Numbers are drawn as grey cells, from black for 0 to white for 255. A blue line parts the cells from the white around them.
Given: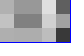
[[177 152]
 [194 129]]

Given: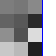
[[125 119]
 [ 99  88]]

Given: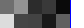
[[111 147]
 [220  69]]

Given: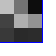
[[192 115]
 [ 66 175]]

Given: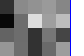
[[ 49 138]
 [  8 109]]

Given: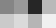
[[133 153]
 [202 218]]
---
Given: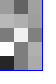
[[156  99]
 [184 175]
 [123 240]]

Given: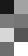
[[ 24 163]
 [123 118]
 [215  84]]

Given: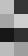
[[193  53]
 [165 206]
 [ 23  49]]

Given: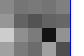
[[136 117]
 [150  99]
 [205 143]]

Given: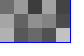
[[110 154]
 [165  99]
 [177  88]]

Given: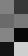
[[129  55]
 [106 121]
 [133   8]]
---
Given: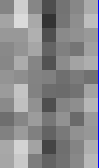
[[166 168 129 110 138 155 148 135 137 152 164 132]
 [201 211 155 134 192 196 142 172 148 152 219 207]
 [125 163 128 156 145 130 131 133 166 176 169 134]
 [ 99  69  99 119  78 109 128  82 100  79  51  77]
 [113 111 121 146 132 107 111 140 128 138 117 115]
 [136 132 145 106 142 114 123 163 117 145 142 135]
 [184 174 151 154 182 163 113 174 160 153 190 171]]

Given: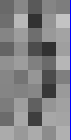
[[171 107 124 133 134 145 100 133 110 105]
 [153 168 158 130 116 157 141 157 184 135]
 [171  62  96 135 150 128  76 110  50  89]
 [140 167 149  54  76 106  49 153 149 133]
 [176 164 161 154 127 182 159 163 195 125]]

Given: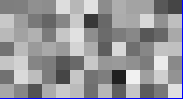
[[167 113 197 114 185 200 126]
 [134 218 210 186 162 157 127]
 [ 82 189 133 154 177 121 144]
 [172 124 124 169 123 101 141]
 [202  69  86 154 198 134 221]
 [187 198 105 212 225 202 183]
 [111 115 200 172 142  56 225]
 [183 126 151  93 107 104 140]
 [ 94  32 154 216 124 172 174]
 [198 241 144 111 136 168 163]
 [ 92 159 124 135  87 216 163]
 [120 207 234 194 103 145  88]
 [224 147 137 192 169 191  69]]

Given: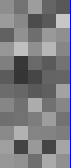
[[151 159 138 111 134 108  91 127 150  97 155 142]
 [146  67 178 114 113 103  53  55 191 145 136 114]
 [111 153 132 125 172  89  70 105 143 110  76 157]
 [170  69 131 157 113  95 100  90 183 153  89 101]
 [144 165 125 114 134 162 101 115 134 143 199  88]]

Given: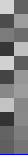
[[ 95  99  51 195 136  68 209  54 123  76 212]
 [117 125 137 135 157 151  92 192 108 158  97]]

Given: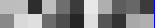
[[137 189]
 [217 190]
 [223  45]
 [108 190]
 [ 76 110]
 [ 37  59]
 [222 232]
 [ 86 175]
 [ 51  93]
 [169 103]
 [176  59]]

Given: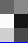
[[207 251 101]
 [ 74  21 136]]
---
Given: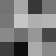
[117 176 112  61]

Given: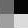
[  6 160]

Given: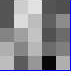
[ 79  96 195 134 189]

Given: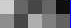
[ 15 128]

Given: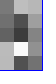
[183  79  98]

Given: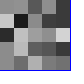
[ 58  62 158 186 140]

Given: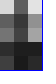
[227  56 116]

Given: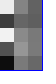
[ 98 102 242]

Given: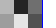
[111 229]
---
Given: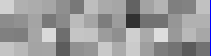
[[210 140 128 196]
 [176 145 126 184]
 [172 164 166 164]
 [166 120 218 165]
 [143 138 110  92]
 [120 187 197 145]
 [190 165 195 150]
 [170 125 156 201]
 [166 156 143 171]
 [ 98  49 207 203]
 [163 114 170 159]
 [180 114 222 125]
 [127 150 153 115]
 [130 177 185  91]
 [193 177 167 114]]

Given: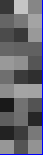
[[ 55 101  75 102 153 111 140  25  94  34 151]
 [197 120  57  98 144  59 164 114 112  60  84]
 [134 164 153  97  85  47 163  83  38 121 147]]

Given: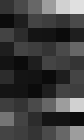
[[ 52  11  67  30  19  44  20  62 117  68]
 [ 74  30  44  68  11  20  19  52  67  62]
 [103  68  20  62  30  19  11  74  44  52]
 [157  62  19  52  68  11  30 103  20  74]
 [209  52  11  74  62  30  68 157  19 103]
 [224  74  30 103  52  68  62 209  11 157]]

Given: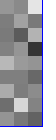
[[150 125 122 129 184 127 171 110 148]
 [138 162  91 149 154 127 125 215 120]
 [229 121 179  53 148 104 140 131  98]]

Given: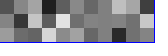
[[ 83 132 156]
 [135  55 108]
 [164 197 100]
 [ 31  92 213]
 [ 94 227 139]
 [137 111 162]
 [103 131 103]
 [128 128 128]
 [191 131  41]
 [166 113 113]
 [ 63 200 132]]

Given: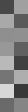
[[ 72 169 143 152 185 117 215 106]
 [160  90 144  96  64 174  56 133]]
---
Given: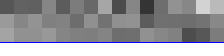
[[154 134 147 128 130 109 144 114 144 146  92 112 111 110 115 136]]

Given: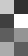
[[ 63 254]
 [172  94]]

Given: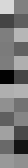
[[ 68  95]
 [123  97]
 [  2  69]
 [144 114]
 [161  72]
 [153 144]]

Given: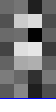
[[ 81 203 219  75]
 [ 67 222 230  58]
 [124 104  48 120]]

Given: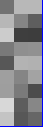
[[183 133  94]
 [121 143 145]
 [159 133 163]
 [216  93 135]]

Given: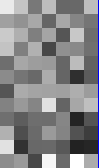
[[160 146 168 101 167 133 117]
 [195 127 177  71 144 137 112]
 [139 117 105 172 101  47  92]
 [130 153 133 225 100 167 191]
 [177  78 106 154 132  82  61]
 [140 154  71 246 106 255 172]]

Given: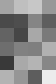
[[ 74  78 133  94]
 [110 129 127 177]
 [179 150  93 236]]

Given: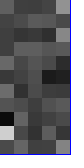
[[ 67  75  90  87  73]
 [ 63  94  94  85  89]
 [ 57  66  78  27  32]
 [ 83  76  62  81  89]
 [207  72  50  93  54]]
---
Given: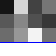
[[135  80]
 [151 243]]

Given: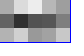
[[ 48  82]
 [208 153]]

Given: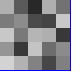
[[140  74]
 [121 181]]

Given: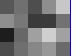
[[120  58]
 [103 160]]

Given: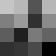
[[155  48]
 [ 31 122]]

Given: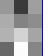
[[131 141]
 [211 165]]

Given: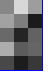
[[126  27]
 [ 36  98]]
